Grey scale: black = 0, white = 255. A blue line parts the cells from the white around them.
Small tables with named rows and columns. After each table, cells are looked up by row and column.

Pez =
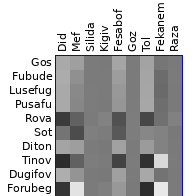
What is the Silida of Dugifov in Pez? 122
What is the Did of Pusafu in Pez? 169
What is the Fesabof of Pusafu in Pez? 150
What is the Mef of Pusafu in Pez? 135
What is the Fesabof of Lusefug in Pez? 152
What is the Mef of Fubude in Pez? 144
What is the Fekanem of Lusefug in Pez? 106
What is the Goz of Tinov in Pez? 124
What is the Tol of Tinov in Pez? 49
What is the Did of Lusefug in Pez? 169
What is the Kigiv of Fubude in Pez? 123
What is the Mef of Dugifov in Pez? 148
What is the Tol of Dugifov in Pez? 168
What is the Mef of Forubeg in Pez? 227
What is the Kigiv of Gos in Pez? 122
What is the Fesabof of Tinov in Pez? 67
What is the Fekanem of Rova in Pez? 112
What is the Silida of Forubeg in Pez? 123
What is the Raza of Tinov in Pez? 123
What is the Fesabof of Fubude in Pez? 157

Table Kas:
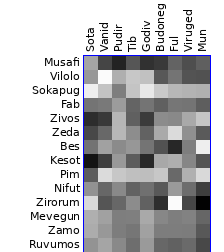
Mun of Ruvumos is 72
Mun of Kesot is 84
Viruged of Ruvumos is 106
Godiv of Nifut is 112
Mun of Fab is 94
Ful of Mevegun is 126
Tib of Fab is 100
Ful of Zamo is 125
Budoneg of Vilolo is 88
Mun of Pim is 217

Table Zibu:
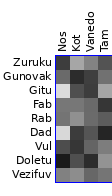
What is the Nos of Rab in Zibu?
116
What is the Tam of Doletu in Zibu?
147
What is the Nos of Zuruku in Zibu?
61
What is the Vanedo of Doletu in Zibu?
44
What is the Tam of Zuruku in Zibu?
83
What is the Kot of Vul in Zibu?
54
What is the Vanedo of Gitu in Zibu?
61
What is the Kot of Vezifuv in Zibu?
141
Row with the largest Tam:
Gitu

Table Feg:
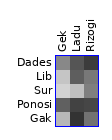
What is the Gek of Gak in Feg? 183
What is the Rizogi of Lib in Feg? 120
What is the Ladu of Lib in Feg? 94
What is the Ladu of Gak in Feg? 51
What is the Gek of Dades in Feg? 136
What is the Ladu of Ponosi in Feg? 66
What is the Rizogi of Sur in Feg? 127
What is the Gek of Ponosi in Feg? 96
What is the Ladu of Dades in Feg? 85
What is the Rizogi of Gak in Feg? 114
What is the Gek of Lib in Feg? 197
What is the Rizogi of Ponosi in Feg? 70
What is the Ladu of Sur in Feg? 191
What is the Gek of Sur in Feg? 211
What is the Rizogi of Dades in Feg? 60

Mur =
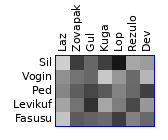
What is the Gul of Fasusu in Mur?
99
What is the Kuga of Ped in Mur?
89
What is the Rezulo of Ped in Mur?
104
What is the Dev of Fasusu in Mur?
104
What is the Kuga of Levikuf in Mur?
166
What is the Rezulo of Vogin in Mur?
106
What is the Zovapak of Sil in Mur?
60
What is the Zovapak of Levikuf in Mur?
115
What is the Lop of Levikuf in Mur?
125
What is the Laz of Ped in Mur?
134
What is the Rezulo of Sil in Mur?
167
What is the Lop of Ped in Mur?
131
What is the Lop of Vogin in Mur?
150
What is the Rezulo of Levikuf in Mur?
73
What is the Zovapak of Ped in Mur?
94
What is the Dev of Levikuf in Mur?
152
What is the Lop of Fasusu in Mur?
61
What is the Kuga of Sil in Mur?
63
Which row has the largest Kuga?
Vogin

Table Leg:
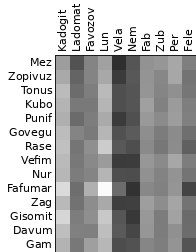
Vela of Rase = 88
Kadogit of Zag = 185
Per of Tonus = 144
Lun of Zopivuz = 168
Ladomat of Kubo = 121
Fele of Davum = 108
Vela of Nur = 78
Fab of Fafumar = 136
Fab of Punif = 153
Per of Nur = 147
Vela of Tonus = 79
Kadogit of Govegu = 188
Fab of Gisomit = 152
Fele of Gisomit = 107
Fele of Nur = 116
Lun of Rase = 204

